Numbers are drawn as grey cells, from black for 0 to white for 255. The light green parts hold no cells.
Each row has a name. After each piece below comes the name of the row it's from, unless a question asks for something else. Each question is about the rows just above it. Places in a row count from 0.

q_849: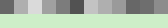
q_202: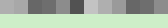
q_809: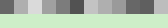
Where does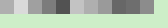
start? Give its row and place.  q_849, 1
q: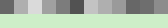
q_849

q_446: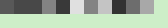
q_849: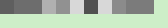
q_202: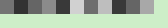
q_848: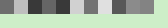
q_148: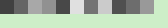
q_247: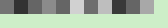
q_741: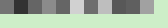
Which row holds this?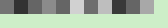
q_247
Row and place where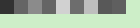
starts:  q_741, 1
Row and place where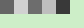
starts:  q_247, 4
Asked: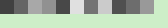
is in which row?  q_148
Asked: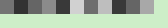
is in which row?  q_202
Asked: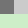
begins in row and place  q_148, 6

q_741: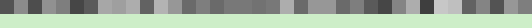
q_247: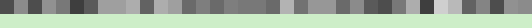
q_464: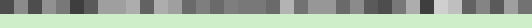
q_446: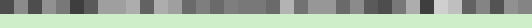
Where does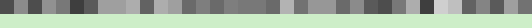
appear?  q_464
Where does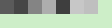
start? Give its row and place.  q_741, 26

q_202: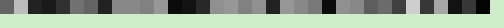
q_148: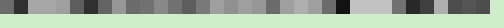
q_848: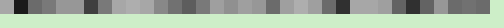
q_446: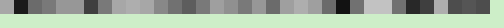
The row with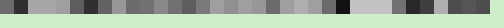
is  q_148
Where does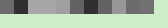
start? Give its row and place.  q_848, 23
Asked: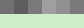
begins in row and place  q_446, 12

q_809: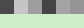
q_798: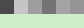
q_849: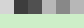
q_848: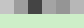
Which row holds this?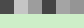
q_809
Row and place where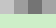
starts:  q_798, 1
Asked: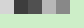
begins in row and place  q_849, 0

